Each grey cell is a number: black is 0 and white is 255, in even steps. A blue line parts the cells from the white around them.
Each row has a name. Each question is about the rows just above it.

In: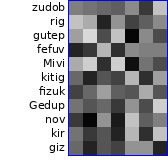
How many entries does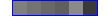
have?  6
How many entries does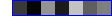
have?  7
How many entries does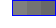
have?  3
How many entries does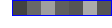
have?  7
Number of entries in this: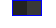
2
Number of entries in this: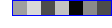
7
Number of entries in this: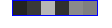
6

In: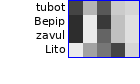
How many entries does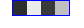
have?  4
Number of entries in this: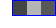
3
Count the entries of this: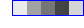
5
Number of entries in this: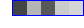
5

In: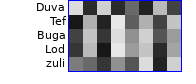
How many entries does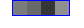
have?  4
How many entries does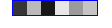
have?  6
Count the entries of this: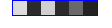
6
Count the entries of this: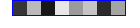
8
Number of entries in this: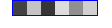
6
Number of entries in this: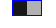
2
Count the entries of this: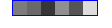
6

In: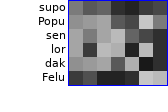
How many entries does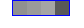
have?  4
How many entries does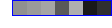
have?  7

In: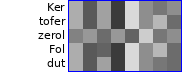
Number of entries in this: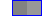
2
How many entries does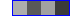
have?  4
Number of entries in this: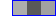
3
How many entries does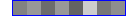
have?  8

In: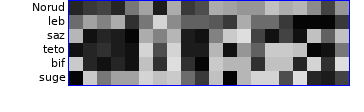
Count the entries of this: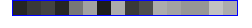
16
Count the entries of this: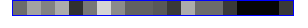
20
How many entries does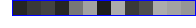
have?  13
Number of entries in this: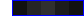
5
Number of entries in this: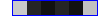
6
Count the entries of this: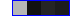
4

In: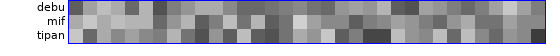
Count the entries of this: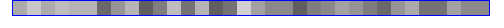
34
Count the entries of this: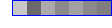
7
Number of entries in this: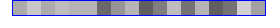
18
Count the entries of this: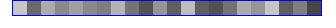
22
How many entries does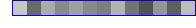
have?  13
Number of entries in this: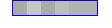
6
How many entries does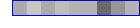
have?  9

